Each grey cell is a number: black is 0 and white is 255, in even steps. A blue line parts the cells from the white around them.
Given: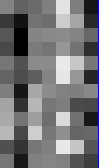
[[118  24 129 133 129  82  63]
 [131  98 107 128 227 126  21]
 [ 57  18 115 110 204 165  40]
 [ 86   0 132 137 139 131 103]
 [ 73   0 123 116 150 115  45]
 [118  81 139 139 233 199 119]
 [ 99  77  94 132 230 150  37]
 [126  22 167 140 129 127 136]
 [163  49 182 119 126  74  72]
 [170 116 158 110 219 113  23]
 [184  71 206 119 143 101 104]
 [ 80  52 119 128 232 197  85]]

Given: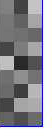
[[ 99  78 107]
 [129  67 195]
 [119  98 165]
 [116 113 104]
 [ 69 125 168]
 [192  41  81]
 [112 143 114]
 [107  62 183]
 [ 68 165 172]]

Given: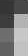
[[ 96 193]
 [ 53  72]
 [ 60 179]
 [110 200]]

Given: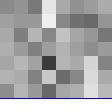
[[141 181 153 104 166 174 224 184]
 [138 147 120 229 169 145 157 172]
 [160 152 153 239 135 112 105 149]
 [169 127 181 135 194 166 151 119]
 [175 155 128 158 178 159 142 155]
 [166 182 162  59 180 170 213 132]
 [178 172 130 200 108 135 218 170]]

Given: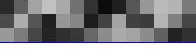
[[153 124  70  36  48  56 103 140 170 163 140  97  34  49]
 [ 41  96 163 193 169 113  50  12  31  86 151 187 179 122]
 [ 75 174  85  33 150 134  28  66 164  65  59 180 128  70]]

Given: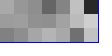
[[129 142 166 180 168 112 194]
 [169 151 142 101 132 193  40]
 [156 158 145 143 162 187 207]]
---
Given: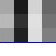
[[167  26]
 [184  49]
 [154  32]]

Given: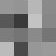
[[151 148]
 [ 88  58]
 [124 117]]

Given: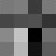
[[121 125]
 [ 70  78]
 [137 195]]

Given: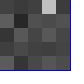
[[66 59]
 [93 39]
 [53 88]]

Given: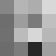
[[134 181]
 [110 157]
 [112 187]]

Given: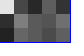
[[228  71]
 [ 46 126]
 [ 34 102]]

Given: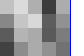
[[194 219]
 [135 197]
 [ 91 180]]
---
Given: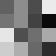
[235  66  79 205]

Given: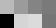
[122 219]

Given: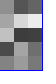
[100 215 193]

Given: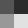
[ 43 152]

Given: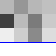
[192 123 206]

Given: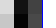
[66  4]

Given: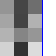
[110  67 179]

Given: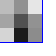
[230  81 213]

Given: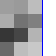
[189 115  54]
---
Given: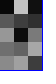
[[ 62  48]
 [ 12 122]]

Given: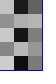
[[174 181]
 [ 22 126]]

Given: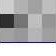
[[116 190]
 [153 180]]

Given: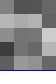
[[171 178]
 [116 118]]

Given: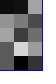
[[123  74]
 [ 60 110]]

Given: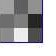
[[126  38]
 [236  77]]

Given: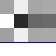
[[ 42 104]
 [239 168]]
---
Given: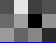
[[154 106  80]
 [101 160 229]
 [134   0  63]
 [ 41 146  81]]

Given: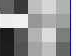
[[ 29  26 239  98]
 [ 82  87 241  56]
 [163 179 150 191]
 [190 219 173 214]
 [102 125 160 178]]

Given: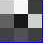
[[ 65  97 204]
 [ 81  24 247]
 [ 62 209  60]]

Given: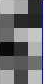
[[176  96  10 105  97 191]
 [ 69  88  46 179  40 167]
 [190 111 179 198  36  42]]

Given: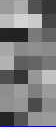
[[ 36 145 142  79 178 167  35 187 154]
 [ 83 150 157  53  95 138  34 210 172]
 [151  75 128 151 100 143 122 202  81]
 [154 139 156 193 119 139  98  70  55]]

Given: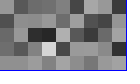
[[144 110 105  80 151]
 [144  88 152 142  88]
 [156 130  46 140 108]
 [130 213  39 152 112]
 [164  72 176 109 128]
 [141 154  88 158  70]
 [119 155  59  81 167]
 [153 138 106  69 152]
 [162  49 163 149  59]]

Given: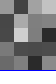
[[106 122  72  71 153]
 [127  76 207 170  66]
 [ 42  74 126 127 162]
 [138  76  42 131 194]]
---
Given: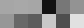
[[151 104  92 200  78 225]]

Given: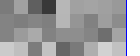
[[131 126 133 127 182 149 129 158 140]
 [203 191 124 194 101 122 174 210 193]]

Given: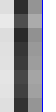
[[233  78 171]
 [224  54 153]
 [229  71 165]
 [223  50 149]]

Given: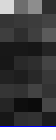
[[53 57 60 67]
 [24 24 22 36]
 [34 30 40 56]
 [37 14 11 70]]

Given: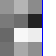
[[122 109  34]
 [113 169 143]]

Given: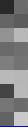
[[101  92]
 [106 111]
 [185 183]
 [118 107]]

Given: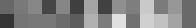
[[ 54 117 120 120 108  92 177 124 224 113 208 194 164 105]]
